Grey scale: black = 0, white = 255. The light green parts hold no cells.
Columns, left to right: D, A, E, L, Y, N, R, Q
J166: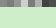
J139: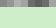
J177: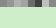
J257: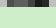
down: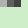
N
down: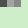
Q
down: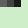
N
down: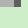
E
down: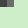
R

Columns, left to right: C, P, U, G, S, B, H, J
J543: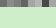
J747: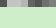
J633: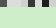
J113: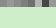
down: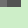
C
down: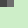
H

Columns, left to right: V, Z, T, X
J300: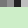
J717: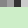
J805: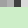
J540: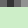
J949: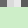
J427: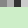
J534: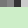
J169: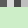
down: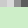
X
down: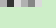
Z
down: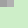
Z
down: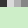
Z
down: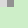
X
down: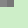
V

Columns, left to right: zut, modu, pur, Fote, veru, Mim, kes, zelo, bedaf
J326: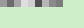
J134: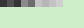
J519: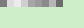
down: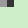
zut
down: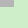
kes
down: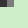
zut

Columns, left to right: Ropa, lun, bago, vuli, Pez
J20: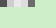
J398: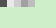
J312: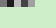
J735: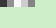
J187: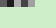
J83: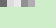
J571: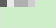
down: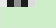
lun
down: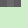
Ropa
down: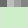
Pez
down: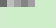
Pez
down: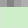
Pez

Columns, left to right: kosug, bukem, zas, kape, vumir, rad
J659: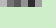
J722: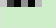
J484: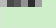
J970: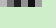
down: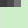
bukem
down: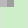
rad
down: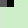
zas
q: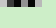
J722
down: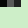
zas
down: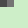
bukem

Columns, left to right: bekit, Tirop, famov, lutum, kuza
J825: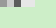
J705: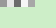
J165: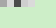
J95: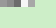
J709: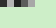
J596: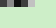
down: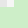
lutum
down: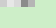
Tirop
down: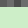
famov

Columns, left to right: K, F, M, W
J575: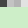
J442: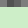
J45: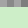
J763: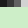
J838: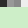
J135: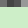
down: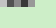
F
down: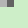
M
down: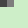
K

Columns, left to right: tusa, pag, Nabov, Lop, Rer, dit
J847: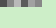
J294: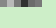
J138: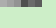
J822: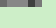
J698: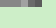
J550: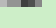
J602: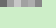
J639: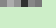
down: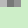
Nabov
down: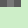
dit
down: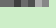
Rer
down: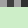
Lop
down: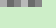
tusa
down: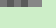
dit

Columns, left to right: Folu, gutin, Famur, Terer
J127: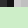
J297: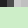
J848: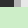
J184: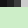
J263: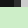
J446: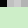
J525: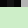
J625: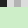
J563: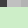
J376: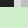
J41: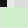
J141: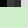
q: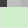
J563
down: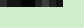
Folu

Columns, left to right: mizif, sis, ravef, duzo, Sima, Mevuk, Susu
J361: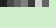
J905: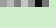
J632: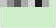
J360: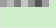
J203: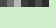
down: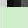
Mevuk
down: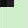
Mevuk

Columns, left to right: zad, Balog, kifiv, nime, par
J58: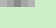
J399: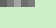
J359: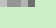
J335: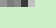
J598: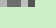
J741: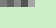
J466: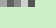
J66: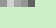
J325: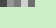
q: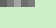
J399
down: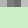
par
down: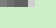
Balog

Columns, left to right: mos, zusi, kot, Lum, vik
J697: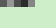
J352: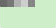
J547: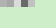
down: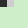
Lum
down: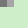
zusi
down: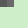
mos
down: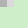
kot
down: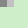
vik
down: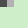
kot

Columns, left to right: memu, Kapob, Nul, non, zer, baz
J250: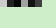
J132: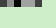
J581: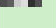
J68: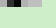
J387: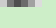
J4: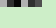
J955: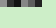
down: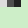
baz
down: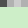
memu
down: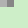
non
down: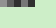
Kapob
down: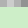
memu
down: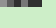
Kapob

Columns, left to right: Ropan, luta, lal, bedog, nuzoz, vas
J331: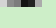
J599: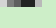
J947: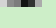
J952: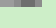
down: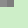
luta
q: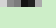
J331
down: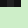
bedog
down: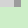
Ropan
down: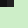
bedog
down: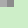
vas
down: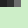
nuzoz

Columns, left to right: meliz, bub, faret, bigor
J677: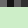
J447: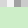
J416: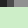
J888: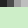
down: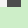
bub
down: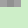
faret
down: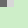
meliz
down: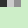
bigor
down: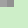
faret

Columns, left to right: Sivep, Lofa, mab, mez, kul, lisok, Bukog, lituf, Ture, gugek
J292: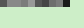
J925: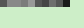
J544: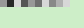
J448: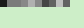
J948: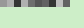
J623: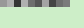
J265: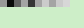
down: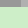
kul
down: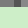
mez
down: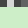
Bukog
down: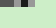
Sivep
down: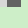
gugek

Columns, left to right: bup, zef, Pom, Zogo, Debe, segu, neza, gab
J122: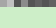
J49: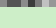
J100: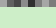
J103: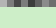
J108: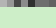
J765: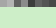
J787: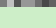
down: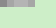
bup
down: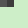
Debe
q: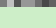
J787
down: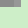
Zogo
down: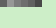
gab
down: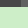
Pom

